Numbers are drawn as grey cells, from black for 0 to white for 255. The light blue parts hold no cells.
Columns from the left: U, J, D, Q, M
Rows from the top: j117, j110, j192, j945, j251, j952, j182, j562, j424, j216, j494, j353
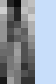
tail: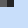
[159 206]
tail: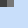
[132  50  81]
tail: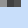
[132 175]
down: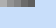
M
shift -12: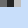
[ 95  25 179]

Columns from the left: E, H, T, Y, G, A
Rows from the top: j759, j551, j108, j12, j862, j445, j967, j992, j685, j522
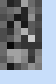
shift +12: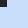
[48]
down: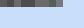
E
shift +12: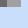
[118 173 173]
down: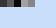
H
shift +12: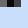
[118  22  76]
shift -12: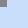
[121]

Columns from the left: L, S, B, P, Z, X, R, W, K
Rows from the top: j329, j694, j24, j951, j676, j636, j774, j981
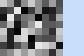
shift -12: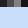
[ 20  65 116   8]
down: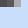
K
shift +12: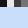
[ 32 244  74 128]
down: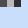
W
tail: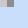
[ 90 157  77]
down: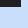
S

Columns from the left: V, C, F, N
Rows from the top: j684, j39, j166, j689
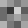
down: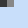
C
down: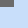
V
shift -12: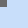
[95]
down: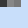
C
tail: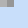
[120 150]

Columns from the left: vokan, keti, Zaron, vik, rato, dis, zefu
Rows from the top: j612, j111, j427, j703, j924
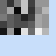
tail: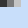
[ 64 150 150]
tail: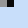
[225 107 240 181]
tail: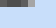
[150]

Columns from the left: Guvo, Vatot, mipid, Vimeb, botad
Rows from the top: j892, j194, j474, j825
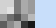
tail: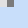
[170 154]
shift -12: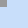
[142]

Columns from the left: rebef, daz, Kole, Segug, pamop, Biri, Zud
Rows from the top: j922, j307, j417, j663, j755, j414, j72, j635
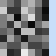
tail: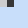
[ 55 205 152  83  11]
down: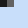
Kole

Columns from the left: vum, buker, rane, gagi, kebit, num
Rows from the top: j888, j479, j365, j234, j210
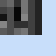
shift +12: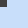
[76]
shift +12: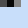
[ 89  19 145]
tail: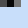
[64 35]

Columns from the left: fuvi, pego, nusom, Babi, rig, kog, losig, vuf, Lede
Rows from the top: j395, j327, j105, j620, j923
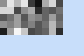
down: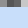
Babi
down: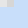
pego
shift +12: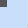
[98]
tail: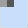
[144 129 100 158 100]
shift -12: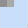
[132 158]
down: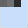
Lede
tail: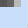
[44]

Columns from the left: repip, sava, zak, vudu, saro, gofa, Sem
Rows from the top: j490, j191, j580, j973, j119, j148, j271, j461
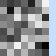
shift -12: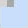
[201 155]
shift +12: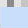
[239 151 239 209]
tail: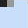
[242]
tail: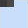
[100  33 152 242]

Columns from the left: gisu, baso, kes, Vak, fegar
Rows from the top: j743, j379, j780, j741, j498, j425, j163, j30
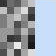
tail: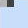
[166 219]
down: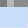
Vak

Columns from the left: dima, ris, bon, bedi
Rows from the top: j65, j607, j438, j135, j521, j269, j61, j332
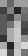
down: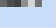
bedi
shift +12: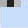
[184  48 200]

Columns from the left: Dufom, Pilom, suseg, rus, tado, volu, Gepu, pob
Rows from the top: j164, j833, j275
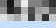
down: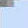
volu
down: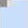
Dufom
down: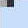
Gepu

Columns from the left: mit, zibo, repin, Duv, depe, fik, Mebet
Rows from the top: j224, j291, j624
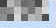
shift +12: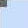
[118]
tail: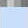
[171 213]
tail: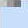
[171 213]
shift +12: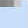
[142 154 210]

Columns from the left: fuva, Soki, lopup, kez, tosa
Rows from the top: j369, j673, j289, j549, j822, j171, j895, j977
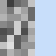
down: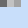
tosa
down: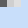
Soki
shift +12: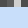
[ 89 105 219  89]

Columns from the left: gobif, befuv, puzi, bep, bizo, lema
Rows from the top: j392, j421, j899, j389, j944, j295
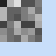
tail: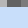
[168 112]
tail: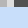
[124]
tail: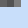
[140 182]
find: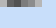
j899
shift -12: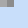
[156 128]

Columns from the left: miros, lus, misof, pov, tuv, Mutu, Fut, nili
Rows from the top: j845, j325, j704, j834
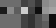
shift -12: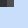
[39 68]
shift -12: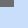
[97 97]
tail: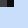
[150 162]

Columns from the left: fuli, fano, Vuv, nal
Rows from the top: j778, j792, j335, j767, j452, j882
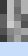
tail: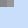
[165]
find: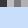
j778
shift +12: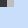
[ 68 202]
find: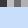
j792
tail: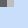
[123  97]
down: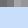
Vuv

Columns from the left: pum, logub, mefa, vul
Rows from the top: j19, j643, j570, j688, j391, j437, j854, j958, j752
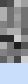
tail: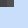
[190 159]
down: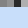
pum
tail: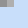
[175  98]
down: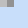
mefa
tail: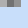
[114]
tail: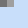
[114]
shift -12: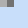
[163 102]

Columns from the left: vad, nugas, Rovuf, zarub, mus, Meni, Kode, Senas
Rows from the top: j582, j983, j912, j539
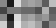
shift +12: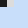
[ 39 232]
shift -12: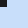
[15]
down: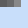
Senas

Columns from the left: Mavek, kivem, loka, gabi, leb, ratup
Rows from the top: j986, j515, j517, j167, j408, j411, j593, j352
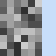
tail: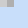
[94]
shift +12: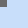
[119]

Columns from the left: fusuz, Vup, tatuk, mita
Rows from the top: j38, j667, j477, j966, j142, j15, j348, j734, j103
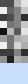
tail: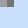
[173 185]
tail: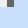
[130 199]
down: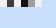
fusuz
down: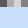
tatuk

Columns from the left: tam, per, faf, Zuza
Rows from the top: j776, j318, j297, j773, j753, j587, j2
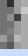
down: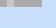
Zuza
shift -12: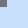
[103]
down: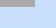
Zuza
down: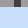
faf
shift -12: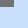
[103 103]
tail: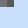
[156 170]

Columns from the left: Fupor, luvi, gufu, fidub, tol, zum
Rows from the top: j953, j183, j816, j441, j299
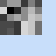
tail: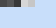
[112]
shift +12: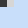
[ 68 226]
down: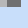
zum

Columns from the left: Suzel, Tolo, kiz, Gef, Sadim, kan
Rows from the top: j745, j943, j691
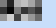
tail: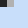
[192 165 108]
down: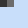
kan
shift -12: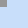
[139]
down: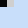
Tolo

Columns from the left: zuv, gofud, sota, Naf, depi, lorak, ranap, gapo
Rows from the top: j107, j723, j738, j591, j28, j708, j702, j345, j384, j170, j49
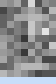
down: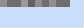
gofud
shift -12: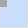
[155]
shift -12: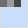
[ 98 142  59]
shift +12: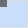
[122]
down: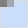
gapo

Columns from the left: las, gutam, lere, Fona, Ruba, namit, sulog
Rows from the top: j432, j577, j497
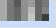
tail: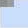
[103 119]
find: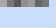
j432
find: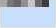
j497
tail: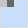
[61]
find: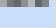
j577

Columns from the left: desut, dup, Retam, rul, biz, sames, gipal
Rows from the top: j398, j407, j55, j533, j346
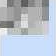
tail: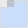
[192 163 192 192 205]
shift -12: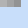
[166 151 135]
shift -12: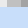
[223 180 180 151]
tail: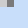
[147  95 135 163 122]

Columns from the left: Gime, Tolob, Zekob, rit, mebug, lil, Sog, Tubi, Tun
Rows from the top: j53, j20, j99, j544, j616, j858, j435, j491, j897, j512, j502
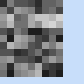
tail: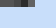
[ 98 113]
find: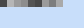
j435

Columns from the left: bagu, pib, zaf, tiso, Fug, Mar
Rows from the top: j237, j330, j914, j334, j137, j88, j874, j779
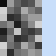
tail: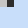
[ 58 126 157 157]
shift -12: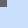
[88]
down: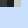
zaf

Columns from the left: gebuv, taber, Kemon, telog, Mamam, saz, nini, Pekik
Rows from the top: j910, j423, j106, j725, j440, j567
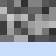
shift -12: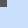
[75]
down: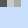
taber
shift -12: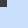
[49]
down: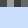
Kemon
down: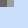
saz
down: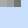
taber

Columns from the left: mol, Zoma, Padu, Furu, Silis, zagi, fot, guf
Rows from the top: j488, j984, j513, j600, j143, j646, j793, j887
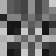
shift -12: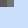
[ 80 105]
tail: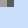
[187 175]
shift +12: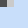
[ 91 214]
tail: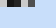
[202  22 117]

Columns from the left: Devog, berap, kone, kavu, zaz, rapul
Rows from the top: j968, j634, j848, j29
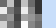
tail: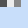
[52]
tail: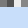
[52]
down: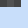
kone
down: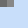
zaz
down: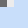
Devog
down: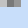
berap
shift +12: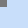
[133]

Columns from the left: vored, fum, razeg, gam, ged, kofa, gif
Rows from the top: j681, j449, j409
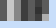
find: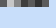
j449
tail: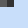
[91]
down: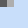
gif
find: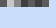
j681

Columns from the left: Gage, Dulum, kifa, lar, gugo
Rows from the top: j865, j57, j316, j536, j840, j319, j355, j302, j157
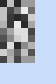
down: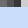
Gage
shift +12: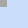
[178]
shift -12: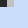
[ 29 181]

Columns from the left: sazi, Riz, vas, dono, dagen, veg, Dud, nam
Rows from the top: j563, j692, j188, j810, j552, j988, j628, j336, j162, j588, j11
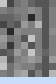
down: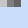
sazi
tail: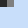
[ 85 127]
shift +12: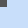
[97]
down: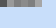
dono
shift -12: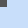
[73]
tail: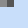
[154]
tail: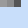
[154]

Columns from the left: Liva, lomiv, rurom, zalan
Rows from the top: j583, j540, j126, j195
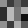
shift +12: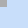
[185]
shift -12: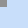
[133]

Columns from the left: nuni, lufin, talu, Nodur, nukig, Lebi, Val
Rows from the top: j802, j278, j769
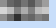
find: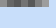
j802
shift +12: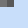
[127 100]
